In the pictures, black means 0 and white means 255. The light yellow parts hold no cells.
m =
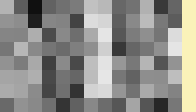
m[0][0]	179
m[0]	[179, 93, 16, 98, 112, 123, 193, 184, 103, 114, 177, 57, 101]
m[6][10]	170
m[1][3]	134
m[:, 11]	[57, 121, 117, 144, 84, 141, 145, 39]
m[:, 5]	[123, 67, 110, 127, 73, 102, 51, 97]
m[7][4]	52
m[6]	[171, 165, 139, 69, 112, 51, 210, 217, 149, 114, 170, 145, 131]
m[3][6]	143
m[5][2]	175
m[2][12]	220
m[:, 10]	[177, 187, 143, 118, 181, 142, 170, 85]
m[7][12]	119
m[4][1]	124
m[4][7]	227
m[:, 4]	[112, 131, 137, 107, 138, 115, 112, 52]
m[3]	[118, 183, 137, 117, 107, 127, 143, 207, 56, 102, 118, 144, 229]
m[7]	[105, 146, 137, 112, 52, 97, 136, 108, 86, 165, 85, 39, 119]
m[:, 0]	[179, 147, 133, 118, 146, 165, 171, 105]
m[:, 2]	[16, 30, 174, 137, 169, 175, 139, 137]
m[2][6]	170
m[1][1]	141

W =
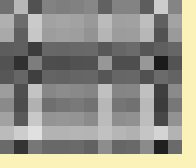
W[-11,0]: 112
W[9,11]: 212
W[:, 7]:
[97, 187, 181, 88, 151, 86, 192, 183, 187, 193, 141]
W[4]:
[82, 48, 125, 77, 76, 81, 82, 151, 78, 78, 152, 27, 83]
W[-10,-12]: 108
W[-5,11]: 63
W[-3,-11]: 200
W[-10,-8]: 162
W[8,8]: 142
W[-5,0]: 157
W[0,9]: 131
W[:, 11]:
[204, 96, 82, 95, 27, 107, 63, 60, 71, 212, 32]
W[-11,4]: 126
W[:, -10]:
[130, 162, 157, 103, 77, 100, 135, 111, 148, 179, 104]
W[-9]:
[169, 95, 199, 157, 160, 158, 147, 181, 156, 157, 183, 82, 154]
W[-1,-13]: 106
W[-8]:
[93, 95, 60, 103, 102, 104, 105, 88, 102, 107, 86, 95, 102]
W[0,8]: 131
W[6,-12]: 79
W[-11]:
[112, 183, 81, 130, 126, 129, 135, 97, 131, 131, 93, 204, 132]
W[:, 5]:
[129, 162, 158, 104, 81, 101, 137, 121, 148, 181, 106]
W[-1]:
[106, 52, 119, 104, 104, 106, 98, 141, 102, 105, 139, 32, 106]
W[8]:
[162, 89, 200, 148, 150, 148, 139, 187, 142, 145, 189, 71, 146]
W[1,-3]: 190
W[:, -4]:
[131, 161, 157, 107, 78, 103, 134, 113, 145, 177, 105]
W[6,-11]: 195

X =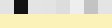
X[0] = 227
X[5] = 238
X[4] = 221

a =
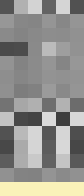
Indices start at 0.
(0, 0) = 84
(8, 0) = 195
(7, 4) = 178
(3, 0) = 74
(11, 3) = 98
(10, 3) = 93
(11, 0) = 93
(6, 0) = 144
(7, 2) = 176
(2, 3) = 141
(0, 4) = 213
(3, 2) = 138
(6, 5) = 149
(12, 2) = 130
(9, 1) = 185
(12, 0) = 145
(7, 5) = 108
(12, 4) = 138
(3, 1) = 76
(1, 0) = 151
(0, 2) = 211
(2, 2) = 137
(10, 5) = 71

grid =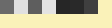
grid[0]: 106
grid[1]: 224
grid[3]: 227

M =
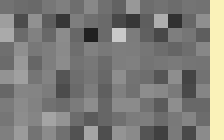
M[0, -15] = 114
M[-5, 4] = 85
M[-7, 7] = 121
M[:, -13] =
[105, 145, 129, 120, 102, 117, 132, 130, 133, 115]
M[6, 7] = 95
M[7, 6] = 141
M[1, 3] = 93
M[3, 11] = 109
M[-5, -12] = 131
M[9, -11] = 112
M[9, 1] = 155
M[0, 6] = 136
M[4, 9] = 128
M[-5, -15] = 147
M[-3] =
[123, 139, 130, 113, 107, 123, 141, 102, 139, 139, 114, 91, 142, 104, 104]
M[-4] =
[103, 133, 132, 124, 76, 106, 125, 95, 128, 113, 141, 136, 122, 73, 133]
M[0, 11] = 114
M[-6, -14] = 153
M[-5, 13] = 68
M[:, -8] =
[112, 106, 106, 121, 107, 104, 95, 102, 102, 78]
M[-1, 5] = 82
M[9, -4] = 64
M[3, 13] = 110
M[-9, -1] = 143
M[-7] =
[111, 143, 120, 126, 138, 110, 129, 121, 126, 125, 118, 109, 101, 110, 135]
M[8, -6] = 124
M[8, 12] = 121
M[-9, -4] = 174
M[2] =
[170, 107, 129, 104, 140, 103, 32, 106, 201, 124, 96, 72, 126, 118, 94]
